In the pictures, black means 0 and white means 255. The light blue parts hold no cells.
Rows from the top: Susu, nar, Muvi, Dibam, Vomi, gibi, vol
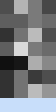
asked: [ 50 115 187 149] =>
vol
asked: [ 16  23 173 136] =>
Vomi
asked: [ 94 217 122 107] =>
Dibam
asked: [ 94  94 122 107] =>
nar
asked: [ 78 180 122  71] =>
Susu
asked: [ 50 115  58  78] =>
gibi

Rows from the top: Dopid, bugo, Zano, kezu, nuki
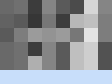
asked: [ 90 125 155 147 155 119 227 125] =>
Zano
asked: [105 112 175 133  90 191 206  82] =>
nuki
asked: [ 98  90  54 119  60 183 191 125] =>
bugo
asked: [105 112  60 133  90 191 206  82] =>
kezu

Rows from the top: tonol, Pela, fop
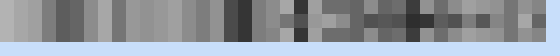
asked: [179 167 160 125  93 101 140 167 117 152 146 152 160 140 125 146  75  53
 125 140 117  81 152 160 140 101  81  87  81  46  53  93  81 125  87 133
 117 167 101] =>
Pela
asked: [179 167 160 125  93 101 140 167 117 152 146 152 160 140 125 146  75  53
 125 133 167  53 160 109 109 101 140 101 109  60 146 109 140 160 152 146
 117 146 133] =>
fop

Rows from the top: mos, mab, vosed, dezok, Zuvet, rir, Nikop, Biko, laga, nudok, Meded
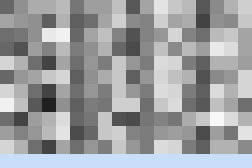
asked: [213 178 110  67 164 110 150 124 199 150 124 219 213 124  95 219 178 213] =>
Nikop
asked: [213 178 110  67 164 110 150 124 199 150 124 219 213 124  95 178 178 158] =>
Zuvet

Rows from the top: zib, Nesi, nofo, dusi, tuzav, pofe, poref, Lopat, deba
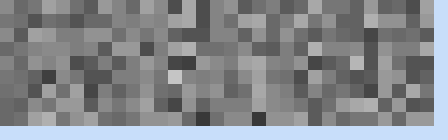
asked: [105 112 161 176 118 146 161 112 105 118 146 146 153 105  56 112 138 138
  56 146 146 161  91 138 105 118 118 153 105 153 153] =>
deba
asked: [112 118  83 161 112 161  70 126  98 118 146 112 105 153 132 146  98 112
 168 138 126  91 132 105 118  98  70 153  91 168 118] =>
poref
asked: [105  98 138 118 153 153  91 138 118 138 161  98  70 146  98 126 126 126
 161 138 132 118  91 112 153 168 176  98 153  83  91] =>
Lopat
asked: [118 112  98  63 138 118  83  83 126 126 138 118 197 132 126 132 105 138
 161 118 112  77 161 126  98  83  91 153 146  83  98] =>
pofe
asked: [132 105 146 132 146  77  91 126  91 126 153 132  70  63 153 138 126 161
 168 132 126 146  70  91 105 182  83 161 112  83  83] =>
tuzav

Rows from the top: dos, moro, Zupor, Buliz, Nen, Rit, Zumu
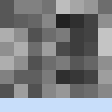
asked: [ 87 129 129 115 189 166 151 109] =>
dos
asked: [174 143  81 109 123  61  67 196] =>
Zupor

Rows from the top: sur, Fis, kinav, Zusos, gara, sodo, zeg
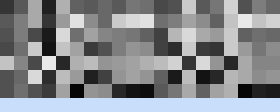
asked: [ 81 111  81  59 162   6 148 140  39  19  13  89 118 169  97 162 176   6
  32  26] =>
zeg
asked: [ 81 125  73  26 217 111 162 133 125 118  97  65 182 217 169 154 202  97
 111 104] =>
kinav

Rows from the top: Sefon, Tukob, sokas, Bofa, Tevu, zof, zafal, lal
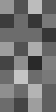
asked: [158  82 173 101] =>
Bofa
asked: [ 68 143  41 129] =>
Tevu
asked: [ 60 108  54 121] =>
Tukob
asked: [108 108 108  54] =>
sokas

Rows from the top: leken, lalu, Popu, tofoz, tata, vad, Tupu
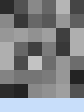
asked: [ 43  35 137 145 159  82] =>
Tupu
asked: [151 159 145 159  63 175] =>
Popu
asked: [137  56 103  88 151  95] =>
lalu

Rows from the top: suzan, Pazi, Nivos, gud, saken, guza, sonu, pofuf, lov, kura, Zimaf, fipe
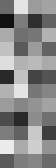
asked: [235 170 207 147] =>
Zimaf
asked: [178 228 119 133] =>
sonu
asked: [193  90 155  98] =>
gud
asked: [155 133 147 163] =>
pofuf

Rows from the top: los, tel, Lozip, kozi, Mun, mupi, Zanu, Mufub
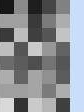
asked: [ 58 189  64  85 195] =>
Lozip
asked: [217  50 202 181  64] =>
Mufub
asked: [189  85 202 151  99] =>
kozi

